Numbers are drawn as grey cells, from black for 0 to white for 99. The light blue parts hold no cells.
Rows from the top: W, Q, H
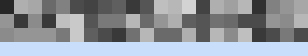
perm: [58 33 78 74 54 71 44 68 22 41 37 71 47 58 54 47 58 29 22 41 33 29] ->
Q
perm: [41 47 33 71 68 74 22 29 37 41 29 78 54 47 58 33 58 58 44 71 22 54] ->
Q
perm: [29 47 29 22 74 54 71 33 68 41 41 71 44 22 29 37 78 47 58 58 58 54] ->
H
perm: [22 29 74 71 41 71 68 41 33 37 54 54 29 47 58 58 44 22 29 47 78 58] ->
H

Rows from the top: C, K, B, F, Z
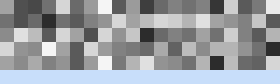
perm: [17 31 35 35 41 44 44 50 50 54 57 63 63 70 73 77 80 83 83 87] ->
B
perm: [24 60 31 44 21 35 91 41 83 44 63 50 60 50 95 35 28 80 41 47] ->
C
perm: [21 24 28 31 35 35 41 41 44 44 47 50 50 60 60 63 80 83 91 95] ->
C
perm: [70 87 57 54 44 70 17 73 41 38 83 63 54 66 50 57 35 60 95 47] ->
Z

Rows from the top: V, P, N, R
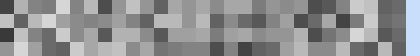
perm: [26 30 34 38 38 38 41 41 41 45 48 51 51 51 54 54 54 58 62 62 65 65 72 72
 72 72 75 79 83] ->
R
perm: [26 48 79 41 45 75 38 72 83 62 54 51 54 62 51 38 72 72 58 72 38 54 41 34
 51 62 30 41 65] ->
P

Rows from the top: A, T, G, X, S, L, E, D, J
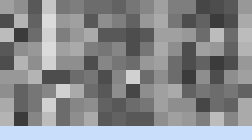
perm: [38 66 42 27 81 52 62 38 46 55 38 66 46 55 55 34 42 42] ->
D
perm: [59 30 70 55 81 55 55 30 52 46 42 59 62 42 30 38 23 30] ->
S
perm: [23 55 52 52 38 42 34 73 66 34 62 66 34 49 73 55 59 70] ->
J

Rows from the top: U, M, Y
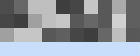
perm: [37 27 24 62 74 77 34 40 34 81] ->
M
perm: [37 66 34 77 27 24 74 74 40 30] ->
U
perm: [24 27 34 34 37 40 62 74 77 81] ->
M
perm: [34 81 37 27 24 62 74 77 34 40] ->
M
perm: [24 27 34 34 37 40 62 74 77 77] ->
Y

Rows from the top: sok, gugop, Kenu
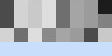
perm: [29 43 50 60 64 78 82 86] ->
gugop
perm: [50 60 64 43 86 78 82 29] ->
gugop

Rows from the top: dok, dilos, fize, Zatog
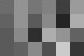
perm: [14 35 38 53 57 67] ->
dilos
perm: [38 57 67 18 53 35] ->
fize

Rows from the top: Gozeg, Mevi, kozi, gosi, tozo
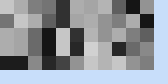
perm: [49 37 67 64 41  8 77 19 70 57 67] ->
kozi
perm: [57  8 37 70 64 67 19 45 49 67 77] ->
Gozeg
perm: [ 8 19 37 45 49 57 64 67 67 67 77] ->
Mevi

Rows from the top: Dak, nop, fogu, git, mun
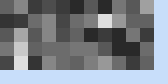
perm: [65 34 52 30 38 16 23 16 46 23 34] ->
fogu
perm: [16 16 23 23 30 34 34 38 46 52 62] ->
Dak
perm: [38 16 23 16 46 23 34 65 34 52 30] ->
fogu

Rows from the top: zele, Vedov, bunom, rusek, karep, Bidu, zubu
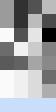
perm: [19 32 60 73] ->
zele
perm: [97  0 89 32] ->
bunom

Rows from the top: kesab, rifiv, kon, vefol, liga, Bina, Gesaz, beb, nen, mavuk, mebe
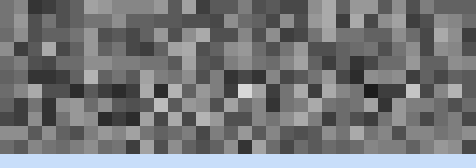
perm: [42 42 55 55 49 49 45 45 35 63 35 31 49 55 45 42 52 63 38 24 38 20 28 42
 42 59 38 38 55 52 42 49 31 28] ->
liga
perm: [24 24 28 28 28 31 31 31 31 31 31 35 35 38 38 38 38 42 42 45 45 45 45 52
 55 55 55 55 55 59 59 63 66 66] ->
rifiv
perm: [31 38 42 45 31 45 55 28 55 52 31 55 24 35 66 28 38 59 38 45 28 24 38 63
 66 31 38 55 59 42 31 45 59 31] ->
vefol
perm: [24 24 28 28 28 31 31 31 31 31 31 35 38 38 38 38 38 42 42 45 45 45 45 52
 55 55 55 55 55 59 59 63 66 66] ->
kon
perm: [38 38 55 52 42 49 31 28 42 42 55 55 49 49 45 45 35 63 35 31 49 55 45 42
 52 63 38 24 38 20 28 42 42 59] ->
liga
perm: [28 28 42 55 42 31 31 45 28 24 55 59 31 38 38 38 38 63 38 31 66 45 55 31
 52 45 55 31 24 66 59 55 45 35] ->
kon

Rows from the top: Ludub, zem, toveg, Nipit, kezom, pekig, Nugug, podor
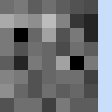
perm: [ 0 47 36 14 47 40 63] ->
kezom
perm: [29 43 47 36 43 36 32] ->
Ludub
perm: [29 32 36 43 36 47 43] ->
Ludub

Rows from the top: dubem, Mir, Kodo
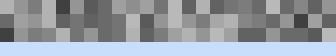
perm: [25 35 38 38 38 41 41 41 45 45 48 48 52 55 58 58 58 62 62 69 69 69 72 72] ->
dubem
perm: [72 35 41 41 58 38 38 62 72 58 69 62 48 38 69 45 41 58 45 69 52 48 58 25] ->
Kodo
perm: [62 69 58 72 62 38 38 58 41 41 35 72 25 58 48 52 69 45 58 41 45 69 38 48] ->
Kodo

